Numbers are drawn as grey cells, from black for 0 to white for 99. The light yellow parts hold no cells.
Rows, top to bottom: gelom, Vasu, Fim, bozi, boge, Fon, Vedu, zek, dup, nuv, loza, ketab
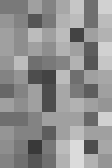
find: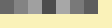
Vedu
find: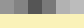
Vasu
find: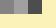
Vedu
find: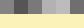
Vasu
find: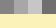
gelom

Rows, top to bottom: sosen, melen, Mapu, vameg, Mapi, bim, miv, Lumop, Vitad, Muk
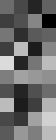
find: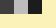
vameg
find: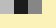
vameg
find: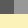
Muk
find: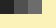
miv
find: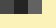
sosen

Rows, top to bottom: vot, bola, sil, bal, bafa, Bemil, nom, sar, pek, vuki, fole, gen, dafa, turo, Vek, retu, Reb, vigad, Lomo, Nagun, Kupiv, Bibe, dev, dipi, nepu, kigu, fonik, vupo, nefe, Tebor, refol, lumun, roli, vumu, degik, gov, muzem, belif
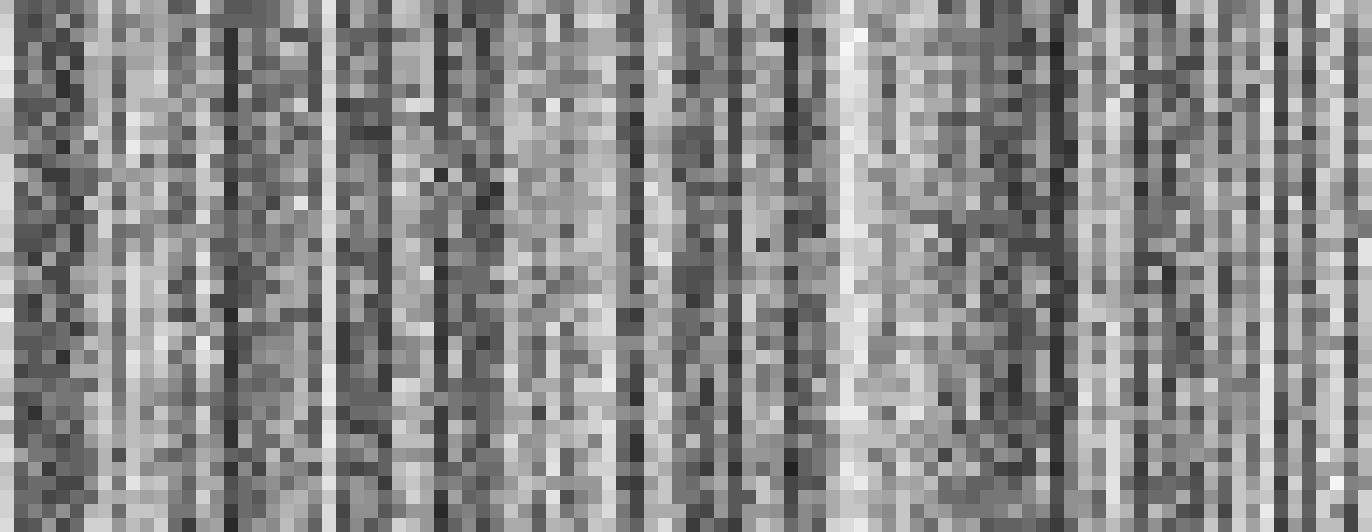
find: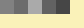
fole
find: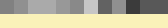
Vek
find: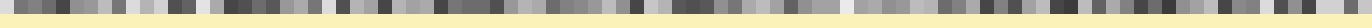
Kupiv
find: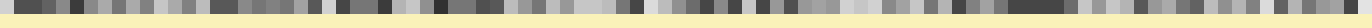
vigad

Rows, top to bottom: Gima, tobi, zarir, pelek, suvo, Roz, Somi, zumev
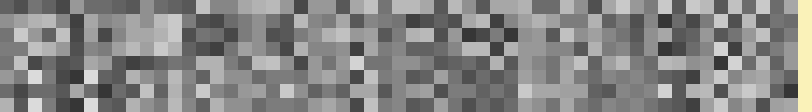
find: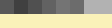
suvo
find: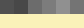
tobi
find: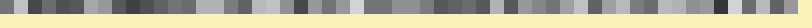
suvo
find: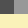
zarir
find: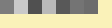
tobi
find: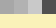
zarir
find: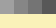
zarir

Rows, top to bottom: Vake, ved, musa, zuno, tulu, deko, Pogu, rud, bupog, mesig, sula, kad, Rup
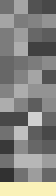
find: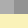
Pogu
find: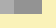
Pogu
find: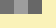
Rup
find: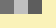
mesig
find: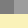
musa

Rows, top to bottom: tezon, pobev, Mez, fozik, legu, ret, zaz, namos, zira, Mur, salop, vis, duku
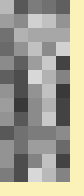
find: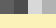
ret
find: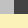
vis
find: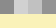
pobev
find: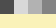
ret

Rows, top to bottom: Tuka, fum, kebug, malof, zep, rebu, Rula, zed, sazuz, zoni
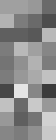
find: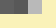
kebug
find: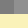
zoni
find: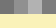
zep
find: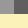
sazuz

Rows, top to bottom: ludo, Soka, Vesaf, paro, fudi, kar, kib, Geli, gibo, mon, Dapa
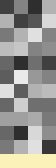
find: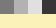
Dapa
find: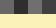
fudi

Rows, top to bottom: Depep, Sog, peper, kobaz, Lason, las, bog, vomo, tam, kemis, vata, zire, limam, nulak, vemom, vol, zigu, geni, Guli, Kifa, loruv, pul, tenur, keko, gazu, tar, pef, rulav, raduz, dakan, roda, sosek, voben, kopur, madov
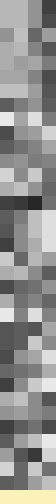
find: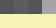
keko
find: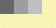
madov
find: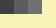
roda
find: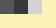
voben
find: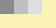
zigu
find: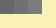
pef

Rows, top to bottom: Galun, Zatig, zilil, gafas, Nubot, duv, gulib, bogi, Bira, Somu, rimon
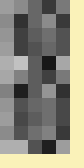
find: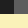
gulib
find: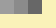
Galun

